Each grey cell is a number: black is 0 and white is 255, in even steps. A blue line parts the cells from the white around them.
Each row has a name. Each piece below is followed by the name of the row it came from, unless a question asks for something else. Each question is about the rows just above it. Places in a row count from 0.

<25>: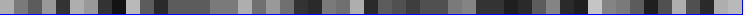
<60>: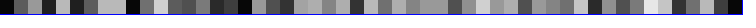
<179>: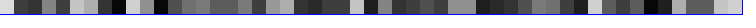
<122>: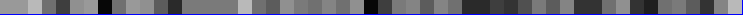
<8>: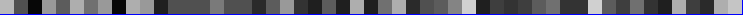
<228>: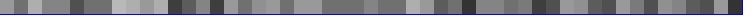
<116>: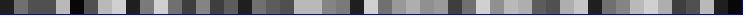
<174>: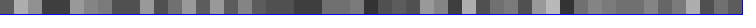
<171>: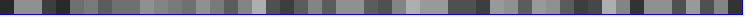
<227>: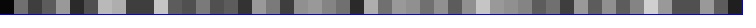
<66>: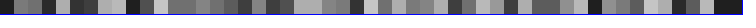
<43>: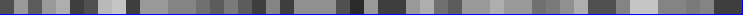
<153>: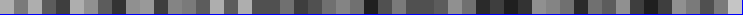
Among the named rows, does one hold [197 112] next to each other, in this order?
yes
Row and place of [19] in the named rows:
<25>, 8
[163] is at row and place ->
<60>, 21
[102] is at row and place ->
<174>, 47
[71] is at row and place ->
<171>, 42

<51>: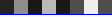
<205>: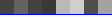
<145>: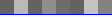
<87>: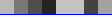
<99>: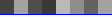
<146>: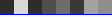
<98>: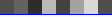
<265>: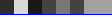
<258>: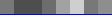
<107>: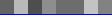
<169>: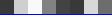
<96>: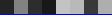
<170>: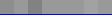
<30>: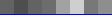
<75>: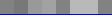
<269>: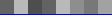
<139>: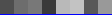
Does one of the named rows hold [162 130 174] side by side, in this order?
no
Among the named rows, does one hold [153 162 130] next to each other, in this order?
yes
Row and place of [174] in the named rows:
<96>, 7
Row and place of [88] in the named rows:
<139>, 6
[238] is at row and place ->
<51>, 6

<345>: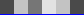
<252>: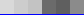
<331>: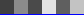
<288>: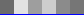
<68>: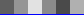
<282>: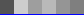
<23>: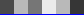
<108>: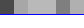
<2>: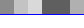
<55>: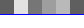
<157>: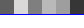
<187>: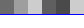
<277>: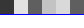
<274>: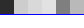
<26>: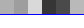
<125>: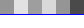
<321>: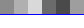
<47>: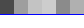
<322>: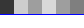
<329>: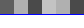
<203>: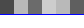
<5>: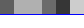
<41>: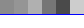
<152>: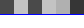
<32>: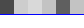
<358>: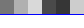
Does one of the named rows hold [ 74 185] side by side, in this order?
yes
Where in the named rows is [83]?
<282>, 0
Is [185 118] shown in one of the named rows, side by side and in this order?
yes
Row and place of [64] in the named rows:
<331>, 0
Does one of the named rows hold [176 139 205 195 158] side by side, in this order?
no
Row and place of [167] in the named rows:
<108>, 1
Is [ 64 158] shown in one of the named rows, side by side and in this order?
no

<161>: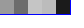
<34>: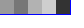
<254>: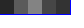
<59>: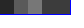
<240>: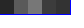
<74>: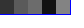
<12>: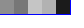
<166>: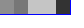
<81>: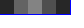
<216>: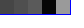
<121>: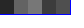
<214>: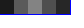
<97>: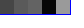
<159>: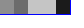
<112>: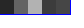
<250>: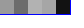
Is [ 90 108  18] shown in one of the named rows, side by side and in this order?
yes
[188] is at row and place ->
<161>, 3
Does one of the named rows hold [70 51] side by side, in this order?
yes
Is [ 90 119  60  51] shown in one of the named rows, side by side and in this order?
yes
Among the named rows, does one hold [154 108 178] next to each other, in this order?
yes
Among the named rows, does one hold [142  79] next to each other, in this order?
no
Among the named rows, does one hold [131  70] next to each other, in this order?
yes

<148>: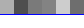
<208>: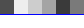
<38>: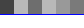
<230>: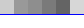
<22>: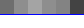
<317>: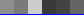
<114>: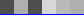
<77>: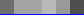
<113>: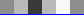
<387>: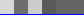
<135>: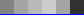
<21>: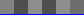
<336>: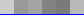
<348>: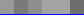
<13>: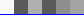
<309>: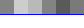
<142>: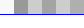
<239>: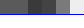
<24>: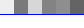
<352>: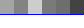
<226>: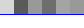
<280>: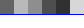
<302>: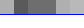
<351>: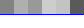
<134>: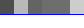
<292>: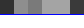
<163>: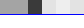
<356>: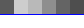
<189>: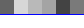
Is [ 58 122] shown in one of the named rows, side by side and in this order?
yes
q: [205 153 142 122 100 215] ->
<230>
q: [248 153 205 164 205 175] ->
<142>
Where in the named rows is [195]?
<351>, 4
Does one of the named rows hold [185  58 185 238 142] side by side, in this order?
no
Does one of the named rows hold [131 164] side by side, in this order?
yes

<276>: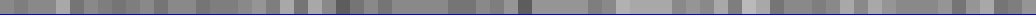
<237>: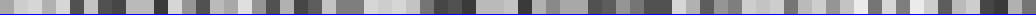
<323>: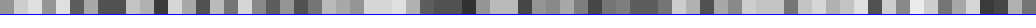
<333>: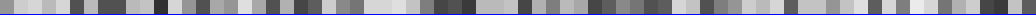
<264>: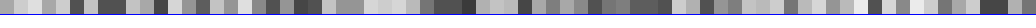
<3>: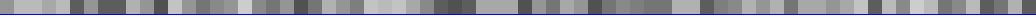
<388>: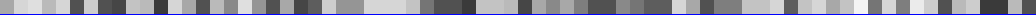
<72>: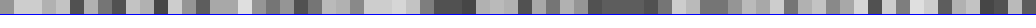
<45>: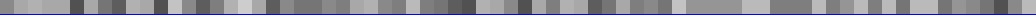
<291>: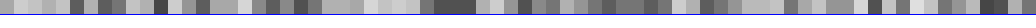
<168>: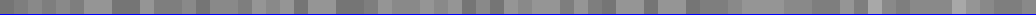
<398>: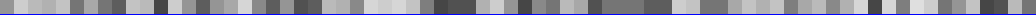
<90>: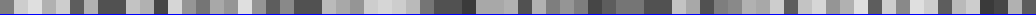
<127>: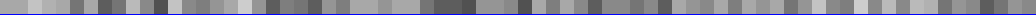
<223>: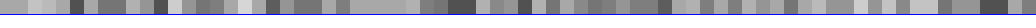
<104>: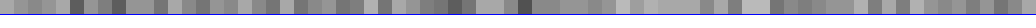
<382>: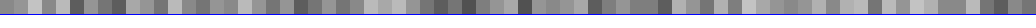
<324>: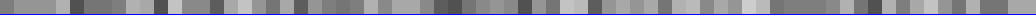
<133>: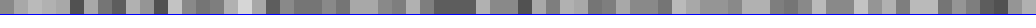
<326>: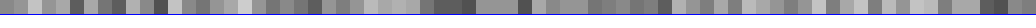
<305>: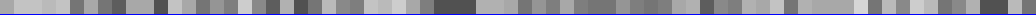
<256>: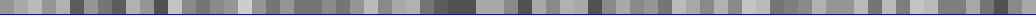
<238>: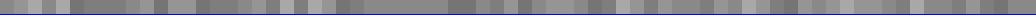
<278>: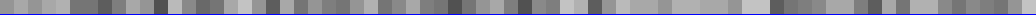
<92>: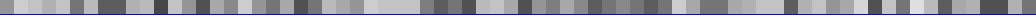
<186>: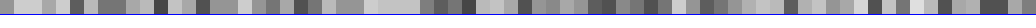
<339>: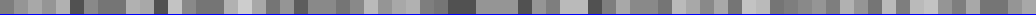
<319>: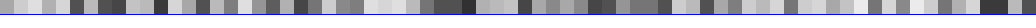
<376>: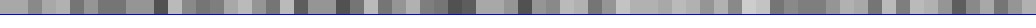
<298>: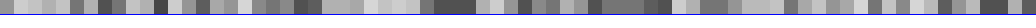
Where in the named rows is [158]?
<104>, 45
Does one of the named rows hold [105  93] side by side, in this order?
no
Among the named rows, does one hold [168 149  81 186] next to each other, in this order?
yes
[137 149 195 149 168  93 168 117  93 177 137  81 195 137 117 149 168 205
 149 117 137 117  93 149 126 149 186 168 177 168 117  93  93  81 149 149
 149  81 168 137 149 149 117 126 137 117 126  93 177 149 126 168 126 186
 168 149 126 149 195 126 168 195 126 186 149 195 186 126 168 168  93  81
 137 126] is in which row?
<326>
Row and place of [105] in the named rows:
<278>, 14

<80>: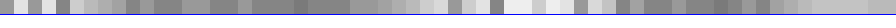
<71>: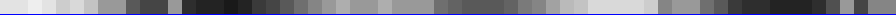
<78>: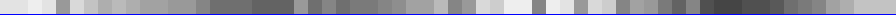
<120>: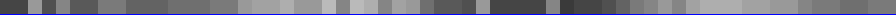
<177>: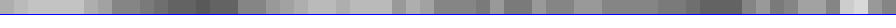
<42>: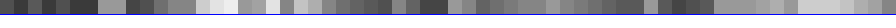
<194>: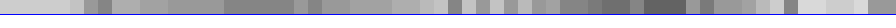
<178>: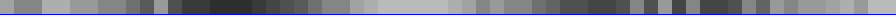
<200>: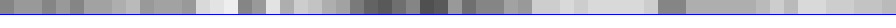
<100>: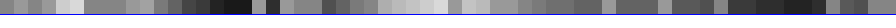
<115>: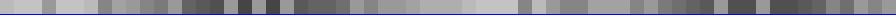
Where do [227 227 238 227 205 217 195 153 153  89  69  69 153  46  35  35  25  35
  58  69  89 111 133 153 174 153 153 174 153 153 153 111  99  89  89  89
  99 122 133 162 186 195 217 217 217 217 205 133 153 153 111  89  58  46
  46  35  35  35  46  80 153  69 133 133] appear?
<71>
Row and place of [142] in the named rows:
<78>, 28

